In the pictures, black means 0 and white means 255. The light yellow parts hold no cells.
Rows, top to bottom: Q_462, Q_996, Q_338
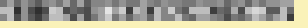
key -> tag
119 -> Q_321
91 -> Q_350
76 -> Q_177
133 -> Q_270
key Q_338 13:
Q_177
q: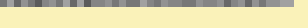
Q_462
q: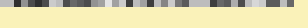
Q_996
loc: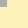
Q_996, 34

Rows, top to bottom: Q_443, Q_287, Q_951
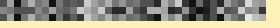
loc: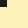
Q_287, 30
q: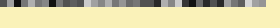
Q_443
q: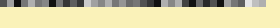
Q_951
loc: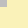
Q_951, 37
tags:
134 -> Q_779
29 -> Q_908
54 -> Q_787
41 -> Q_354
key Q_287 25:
Q_354
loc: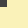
Q_951, 27

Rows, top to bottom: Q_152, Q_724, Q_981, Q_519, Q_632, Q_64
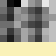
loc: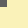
Q_64, 3
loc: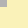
Q_632, 7
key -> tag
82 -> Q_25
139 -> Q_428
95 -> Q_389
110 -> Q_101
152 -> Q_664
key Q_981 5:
Q_101
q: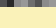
Q_981
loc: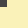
Q_519, 5
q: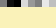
Q_152

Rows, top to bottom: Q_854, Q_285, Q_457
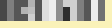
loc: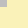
Q_285, 5
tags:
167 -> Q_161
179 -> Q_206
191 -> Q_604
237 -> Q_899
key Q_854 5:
Q_206
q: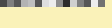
Q_285
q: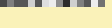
Q_457
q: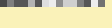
Q_854

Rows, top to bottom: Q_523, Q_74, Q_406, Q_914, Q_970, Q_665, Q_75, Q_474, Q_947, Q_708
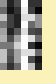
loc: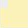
Q_74, 4
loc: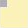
Q_665, 1

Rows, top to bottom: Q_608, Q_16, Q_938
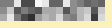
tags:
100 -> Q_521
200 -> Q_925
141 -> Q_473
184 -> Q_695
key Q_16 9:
Q_695
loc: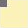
Q_608, 14
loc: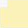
Q_608, 6
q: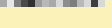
Q_938
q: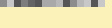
Q_16
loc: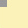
Q_938, 6

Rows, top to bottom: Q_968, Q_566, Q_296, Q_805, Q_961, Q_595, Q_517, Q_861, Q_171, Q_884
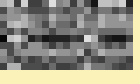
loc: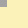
Q_296, 12
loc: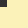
Q_595, 12
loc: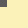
Q_171, 18

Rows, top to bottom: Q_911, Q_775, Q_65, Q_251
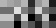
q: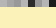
Q_911
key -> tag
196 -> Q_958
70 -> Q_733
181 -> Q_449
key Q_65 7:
Q_958
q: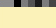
Q_251
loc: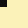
Q_65, 8
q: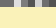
Q_775

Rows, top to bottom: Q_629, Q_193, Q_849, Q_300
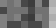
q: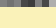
Q_629
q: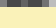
Q_300
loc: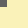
Q_300, 4
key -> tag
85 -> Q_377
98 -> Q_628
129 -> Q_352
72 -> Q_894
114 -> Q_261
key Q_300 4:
Q_628

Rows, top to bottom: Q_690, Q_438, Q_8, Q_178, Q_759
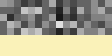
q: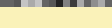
Q_438
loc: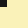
Q_8, 9
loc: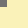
Q_8, 4

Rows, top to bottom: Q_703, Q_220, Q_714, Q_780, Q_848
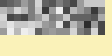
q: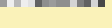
Q_848
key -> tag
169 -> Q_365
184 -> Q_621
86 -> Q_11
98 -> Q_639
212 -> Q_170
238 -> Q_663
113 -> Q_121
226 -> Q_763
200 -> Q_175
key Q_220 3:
Q_170
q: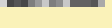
Q_714
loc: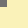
Q_703, 3
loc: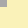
Q_714, 15
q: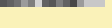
Q_703

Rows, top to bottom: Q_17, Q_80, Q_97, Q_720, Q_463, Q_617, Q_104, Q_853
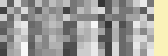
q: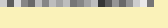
Q_17
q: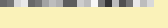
Q_720
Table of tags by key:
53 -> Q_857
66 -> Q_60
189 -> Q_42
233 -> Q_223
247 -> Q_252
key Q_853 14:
Q_223
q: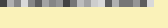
Q_80

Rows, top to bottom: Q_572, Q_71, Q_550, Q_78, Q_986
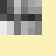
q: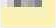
Q_78
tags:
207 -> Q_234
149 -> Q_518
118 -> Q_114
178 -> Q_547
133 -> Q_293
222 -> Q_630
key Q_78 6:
Q_293
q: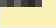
Q_550
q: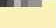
Q_71
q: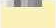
Q_986
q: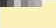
Q_572
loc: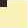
Q_550, 5

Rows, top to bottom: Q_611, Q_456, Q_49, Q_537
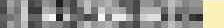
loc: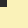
Q_49, 29
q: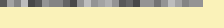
Q_537
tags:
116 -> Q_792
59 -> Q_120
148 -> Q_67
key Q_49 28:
Q_120

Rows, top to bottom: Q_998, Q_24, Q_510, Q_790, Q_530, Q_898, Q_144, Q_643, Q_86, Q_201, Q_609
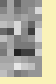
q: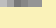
Q_609
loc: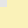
Q_201, 3

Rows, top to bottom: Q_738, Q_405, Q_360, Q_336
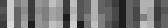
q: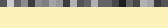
Q_405
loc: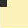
Q_336, 10
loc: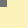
Q_336, 13
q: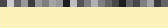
Q_360
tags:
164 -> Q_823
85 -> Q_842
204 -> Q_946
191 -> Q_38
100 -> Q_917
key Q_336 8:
Q_38

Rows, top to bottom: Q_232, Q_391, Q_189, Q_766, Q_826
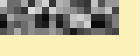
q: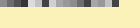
Q_391
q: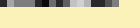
Q_189
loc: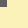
Q_189, 10

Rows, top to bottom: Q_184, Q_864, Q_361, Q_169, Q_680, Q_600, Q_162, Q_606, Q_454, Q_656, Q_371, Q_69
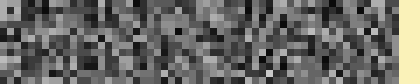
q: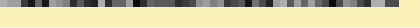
Q_184
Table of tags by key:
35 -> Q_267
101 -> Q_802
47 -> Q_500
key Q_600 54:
Q_500

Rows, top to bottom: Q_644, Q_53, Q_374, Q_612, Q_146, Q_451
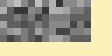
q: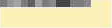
Q_146
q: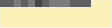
Q_374
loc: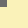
Q_451, 1
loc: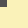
Q_612, 4
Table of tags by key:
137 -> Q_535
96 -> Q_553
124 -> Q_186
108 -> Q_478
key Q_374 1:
Q_553
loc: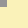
Q_146, 2

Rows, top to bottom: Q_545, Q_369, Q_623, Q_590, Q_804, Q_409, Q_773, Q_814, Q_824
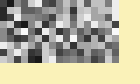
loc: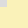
Q_773, 4
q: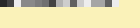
Q_623
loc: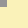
Q_369, 7
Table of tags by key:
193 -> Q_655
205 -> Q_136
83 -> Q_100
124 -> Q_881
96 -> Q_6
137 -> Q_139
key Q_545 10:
Q_655
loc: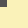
Q_545, 7
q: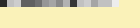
Q_369
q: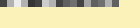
Q_814

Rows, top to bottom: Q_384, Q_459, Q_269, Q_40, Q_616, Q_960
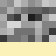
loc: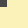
Q_960, 7
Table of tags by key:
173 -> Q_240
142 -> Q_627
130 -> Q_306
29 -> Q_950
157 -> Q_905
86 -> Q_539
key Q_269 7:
Q_905
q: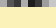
Q_269

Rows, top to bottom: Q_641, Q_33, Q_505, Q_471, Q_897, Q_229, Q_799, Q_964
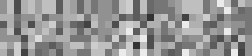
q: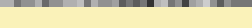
Q_505
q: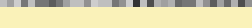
Q_799
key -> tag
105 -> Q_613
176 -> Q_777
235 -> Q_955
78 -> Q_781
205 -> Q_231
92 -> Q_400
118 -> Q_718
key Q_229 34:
Q_781
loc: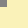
Q_229, 27
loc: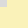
Q_229, 6

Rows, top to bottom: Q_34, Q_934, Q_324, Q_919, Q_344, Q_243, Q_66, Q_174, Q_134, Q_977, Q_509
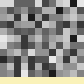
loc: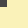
Q_34, 7
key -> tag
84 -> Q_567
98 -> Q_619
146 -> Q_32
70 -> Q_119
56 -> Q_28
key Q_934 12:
Q_567
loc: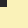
Q_134, 1
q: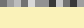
Q_174
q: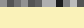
Q_934

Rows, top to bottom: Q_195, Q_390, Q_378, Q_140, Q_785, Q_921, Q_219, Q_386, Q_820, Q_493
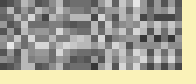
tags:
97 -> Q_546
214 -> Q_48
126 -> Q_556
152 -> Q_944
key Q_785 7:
Q_944
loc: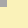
Q_820, 20
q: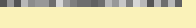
Q_386
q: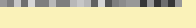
Q_921
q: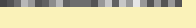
Q_195

